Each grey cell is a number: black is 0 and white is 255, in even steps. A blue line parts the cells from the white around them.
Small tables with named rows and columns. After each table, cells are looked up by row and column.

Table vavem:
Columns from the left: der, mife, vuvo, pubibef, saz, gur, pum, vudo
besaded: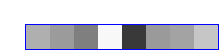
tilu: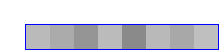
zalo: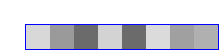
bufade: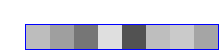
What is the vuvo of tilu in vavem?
149
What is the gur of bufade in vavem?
190
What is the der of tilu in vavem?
186
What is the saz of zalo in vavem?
107
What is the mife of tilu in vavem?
171
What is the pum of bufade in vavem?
202
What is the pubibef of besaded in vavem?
248
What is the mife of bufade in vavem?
159
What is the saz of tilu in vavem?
138
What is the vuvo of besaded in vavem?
127
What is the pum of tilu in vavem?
168
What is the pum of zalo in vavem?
160
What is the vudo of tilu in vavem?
191
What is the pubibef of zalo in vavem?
211
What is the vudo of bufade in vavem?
165
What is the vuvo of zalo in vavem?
107
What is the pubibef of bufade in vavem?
223
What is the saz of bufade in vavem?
82
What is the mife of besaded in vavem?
155
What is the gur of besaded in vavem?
154

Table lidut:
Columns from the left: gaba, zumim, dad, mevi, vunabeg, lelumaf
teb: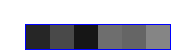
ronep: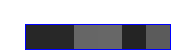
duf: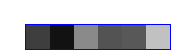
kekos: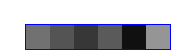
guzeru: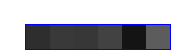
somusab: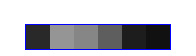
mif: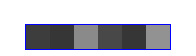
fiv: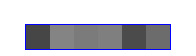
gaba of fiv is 70
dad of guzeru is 55
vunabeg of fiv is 75
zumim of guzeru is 57
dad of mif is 138
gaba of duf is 62
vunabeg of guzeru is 20
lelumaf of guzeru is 92
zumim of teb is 73
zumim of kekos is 84
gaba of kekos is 113
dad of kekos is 55
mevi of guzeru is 66

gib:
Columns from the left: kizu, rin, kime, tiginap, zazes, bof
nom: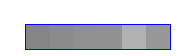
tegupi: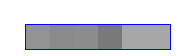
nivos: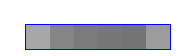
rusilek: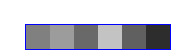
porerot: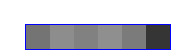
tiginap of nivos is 119
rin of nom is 139
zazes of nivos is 116
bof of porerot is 53
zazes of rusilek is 96
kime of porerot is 129
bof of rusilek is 45

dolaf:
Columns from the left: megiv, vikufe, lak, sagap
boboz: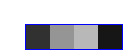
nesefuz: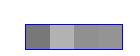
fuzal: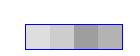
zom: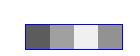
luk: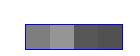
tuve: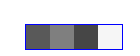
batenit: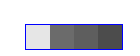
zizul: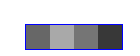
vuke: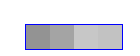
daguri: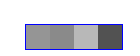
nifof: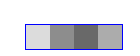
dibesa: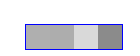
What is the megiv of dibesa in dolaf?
175
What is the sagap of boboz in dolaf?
22
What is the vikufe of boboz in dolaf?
149
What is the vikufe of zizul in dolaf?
169
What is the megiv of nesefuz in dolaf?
120
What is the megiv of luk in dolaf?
126

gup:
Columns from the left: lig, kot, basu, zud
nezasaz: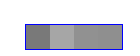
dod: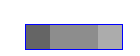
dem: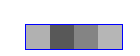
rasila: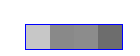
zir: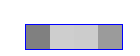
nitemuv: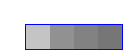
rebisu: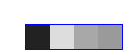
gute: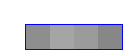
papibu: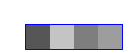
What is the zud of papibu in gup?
157
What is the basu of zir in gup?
204
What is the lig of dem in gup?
177
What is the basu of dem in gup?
132
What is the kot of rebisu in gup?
221
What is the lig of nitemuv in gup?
196
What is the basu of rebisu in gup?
168
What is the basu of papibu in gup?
126
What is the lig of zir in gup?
128
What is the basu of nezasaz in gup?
145
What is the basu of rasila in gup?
140
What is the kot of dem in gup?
88
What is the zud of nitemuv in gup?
118
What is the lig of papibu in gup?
86
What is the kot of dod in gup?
141
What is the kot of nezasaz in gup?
166
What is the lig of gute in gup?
142
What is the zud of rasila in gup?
109
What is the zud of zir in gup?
155
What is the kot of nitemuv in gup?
145

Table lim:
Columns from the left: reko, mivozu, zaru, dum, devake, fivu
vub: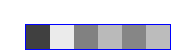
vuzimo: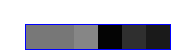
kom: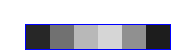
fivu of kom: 29
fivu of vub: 188
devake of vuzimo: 47
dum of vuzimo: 4
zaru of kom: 184
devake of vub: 134
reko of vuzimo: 120
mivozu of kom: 113
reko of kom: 39
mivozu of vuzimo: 119
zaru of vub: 129
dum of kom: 214
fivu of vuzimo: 26
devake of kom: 144
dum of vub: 186
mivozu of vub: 235
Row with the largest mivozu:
vub

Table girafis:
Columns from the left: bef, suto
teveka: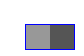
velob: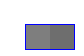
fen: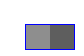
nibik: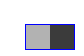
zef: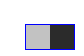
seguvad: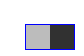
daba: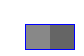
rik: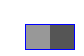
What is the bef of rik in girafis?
152
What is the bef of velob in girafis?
126
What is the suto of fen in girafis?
94
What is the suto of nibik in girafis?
59
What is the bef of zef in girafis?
194
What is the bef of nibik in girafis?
178
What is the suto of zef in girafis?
43
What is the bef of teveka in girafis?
152
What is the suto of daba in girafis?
101
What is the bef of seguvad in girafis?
188
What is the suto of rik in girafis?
85
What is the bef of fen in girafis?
142
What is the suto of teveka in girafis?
85
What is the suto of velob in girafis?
110
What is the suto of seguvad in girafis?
49
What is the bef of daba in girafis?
136

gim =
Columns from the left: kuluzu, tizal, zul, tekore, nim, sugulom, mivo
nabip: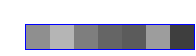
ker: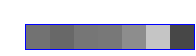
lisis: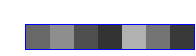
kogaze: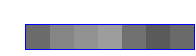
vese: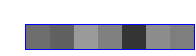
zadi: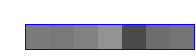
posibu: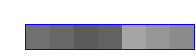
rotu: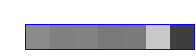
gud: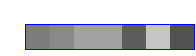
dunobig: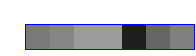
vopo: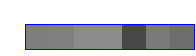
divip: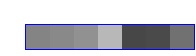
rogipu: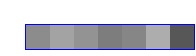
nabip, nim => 91
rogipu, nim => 134
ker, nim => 141
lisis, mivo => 56
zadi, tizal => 120
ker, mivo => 71
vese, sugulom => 141
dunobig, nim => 30
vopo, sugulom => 122
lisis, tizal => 142
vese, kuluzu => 110
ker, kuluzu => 114
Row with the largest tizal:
nabip

